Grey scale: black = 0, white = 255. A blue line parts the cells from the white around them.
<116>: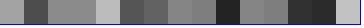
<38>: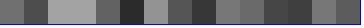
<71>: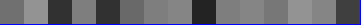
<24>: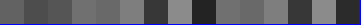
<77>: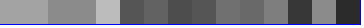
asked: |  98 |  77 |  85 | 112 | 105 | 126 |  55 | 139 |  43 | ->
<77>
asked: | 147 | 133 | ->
<71>
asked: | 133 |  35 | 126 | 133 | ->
<71>
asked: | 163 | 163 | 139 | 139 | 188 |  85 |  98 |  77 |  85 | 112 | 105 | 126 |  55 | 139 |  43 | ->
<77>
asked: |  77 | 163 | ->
<38>
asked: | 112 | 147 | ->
<71>
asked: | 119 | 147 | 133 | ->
<71>

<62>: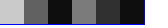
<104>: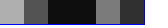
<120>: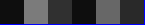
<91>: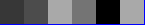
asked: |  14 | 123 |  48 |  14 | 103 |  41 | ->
<120>
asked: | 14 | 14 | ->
<104>
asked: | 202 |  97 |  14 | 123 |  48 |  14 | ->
<62>
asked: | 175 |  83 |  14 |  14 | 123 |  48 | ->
<104>

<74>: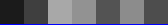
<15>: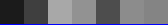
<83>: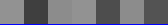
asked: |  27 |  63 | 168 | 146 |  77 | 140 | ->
<15>
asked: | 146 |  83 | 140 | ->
<74>
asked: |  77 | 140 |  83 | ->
<83>
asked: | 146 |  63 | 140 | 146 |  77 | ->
<83>
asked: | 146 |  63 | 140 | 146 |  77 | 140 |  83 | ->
<83>

